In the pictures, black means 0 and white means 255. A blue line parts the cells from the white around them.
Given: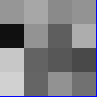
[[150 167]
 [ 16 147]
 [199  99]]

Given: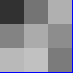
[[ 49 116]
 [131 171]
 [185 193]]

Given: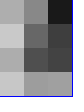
[[174 136]
 [201 103]
 [173  79]]

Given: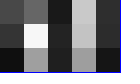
[[ 72 102]
 [ 52 247]
 [ 15 159]]

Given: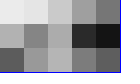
[[235 229]
 [178 133]
 [ 92 153]]

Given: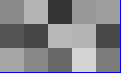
[[138 180]
 [ 84  71]
 [165 136]]

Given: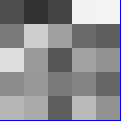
[[ 78  51]
 [122 205]
 [222 153]]
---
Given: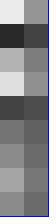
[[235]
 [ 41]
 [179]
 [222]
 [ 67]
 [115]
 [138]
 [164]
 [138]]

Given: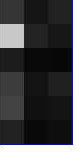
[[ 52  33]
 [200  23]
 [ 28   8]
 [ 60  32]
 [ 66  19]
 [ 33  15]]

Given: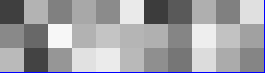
[[ 63 128 139  60 175 224]
 [137 247 196 176 238 161]
 [186 150 235 143 220 133]]

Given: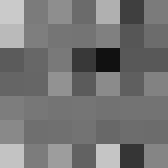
[[202 142 176 123]
 [186 117 128 108]
 [ 91 121  17  88]
 [101 146 139 130]
 [125 116 114 115]
 [137 112 104 108]
 [195 157 197 133]]

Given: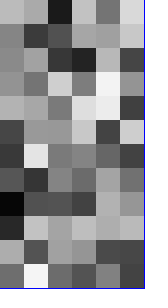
[[187  26 116]
 [133  81 160]
 [138  55 184]
 [147 207 243]
 [179 122 236]
 [ 70 152  67]
 [ 57 122 102]
 [ 86 132 164]
 [  6  83 178]
 [ 40 164 174]
 [173 161  74]
 [110 108 129]]

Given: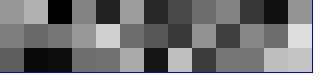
[[150   2  33  41 108  55 148]
 [126 118 207  87 146 134 223]
 [ 94  13 114  21  59 116 197]]
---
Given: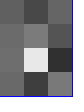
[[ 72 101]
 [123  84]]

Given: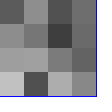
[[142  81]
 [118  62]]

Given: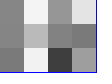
[[244 150]
 [186 130]]

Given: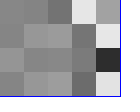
[[132 115]
 [151 155]]

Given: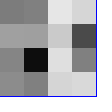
[[128 230]
 [159 202]]

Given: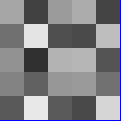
[[ 65 155]
 [228  78]]

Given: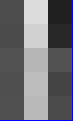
[[220  32]
 [209  40]]

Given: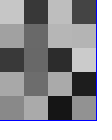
[[ 56 190]
 [105 182]]

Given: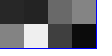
[[ 35 105]
 [239  63]]
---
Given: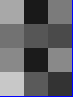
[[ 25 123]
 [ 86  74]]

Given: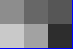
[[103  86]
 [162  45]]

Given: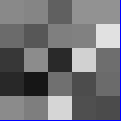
[[133  96]
 [ 87 127]]

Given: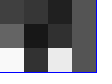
[[54 32]
 [23 48]]

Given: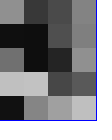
[[56 74]
 [14 79]]

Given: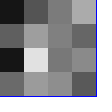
[[ 84 123]
 [158 128]]

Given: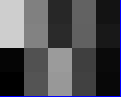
[[128  39]
 [130  42]]
